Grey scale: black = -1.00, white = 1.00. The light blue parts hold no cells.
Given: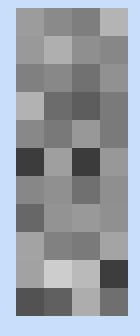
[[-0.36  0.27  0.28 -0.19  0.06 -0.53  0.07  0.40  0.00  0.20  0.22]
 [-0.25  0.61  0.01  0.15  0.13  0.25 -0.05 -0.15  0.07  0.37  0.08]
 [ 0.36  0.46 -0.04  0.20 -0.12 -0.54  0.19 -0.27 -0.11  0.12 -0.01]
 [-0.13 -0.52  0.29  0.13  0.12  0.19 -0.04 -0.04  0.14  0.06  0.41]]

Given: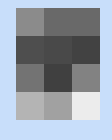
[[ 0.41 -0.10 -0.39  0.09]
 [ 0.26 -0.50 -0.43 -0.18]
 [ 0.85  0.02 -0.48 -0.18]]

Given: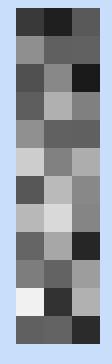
[[-0.25  0.89 -0.02 -0.21  0.44 -0.32  0.61  0.13 -0.26 -0.37  0.12 -0.55]
 [-0.22 -0.61 -0.22  0.31  0.70  0.46  0.01 -0.24  0.38  0.07 -0.25 -0.76]
 [-0.66  0.39  0.23 -0.70  0.04  0.07  0.36 -0.25  0.00 -0.80 -0.24 -0.30]]

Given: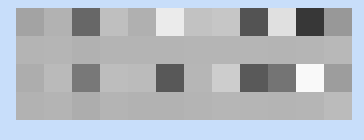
[[ 0.40  0.36  0.41  0.28]
 [ 0.41  0.46  0.42  0.40]
 [ 0.36 -0.06  0.39 -0.19]
 [ 0.41  0.48  0.41  0.50]
 [ 0.40  0.47  0.41  0.38]
 [ 0.40 -0.31  0.41  0.84]
 [ 0.41  0.43  0.42  0.52]
 [ 0.43  0.61  0.42  0.55]
 [ 0.42 -0.30  0.42 -0.35]
 [ 0.41 -0.09  0.41  0.76]
 [ 0.42  0.95  0.42 -0.57]
 [ 0.47  0.23  0.44  0.19]]

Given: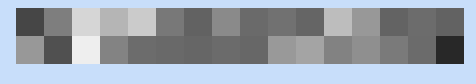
[[ 0.19 -0.45]
 [-0.37 -0.01]
 [ 0.87  0.68]
 [ 0.03  0.42]
 [-0.15  0.59]
 [-0.18 -0.06]
 [-0.20 -0.23]
 [-0.16  0.08]
 [-0.19 -0.17]
 [ 0.20 -0.11]
 [ 0.29 -0.21]
 [ 0.02  0.48]
 [ 0.12  0.19]
 [-0.04 -0.22]
 [-0.16 -0.15]
 [-0.69 -0.23]]

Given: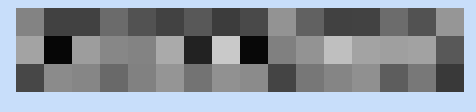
[[-0.44  0.28  0.03]
 [ 0.09 -0.95 -0.49]
 [ 0.05  0.23 -0.49]
 [-0.18  0.06 -0.16]
 [ 0.01  0.03 -0.36]
 [ 0.17  0.33 -0.48]
 [-0.10 -0.73 -0.31]
 [ 0.14  0.58 -0.53]
 [ 0.09 -0.94 -0.43]
 [-0.47  0.00  0.15]
 [-0.07  0.15 -0.24]
 [ 0.04  0.50 -0.49]
 [ 0.13  0.28 -0.48]
 [-0.27  0.25 -0.15]
 [-0.06  0.27 -0.36]
 [-0.55 -0.31  0.18]]

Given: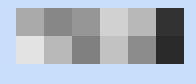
[[ 0.78  0.33]
 [ 0.45  0.06]
 [ 0.00  0.18]
 [ 0.52  0.64]
 [ 0.10  0.44]
 [-0.67 -0.61]]
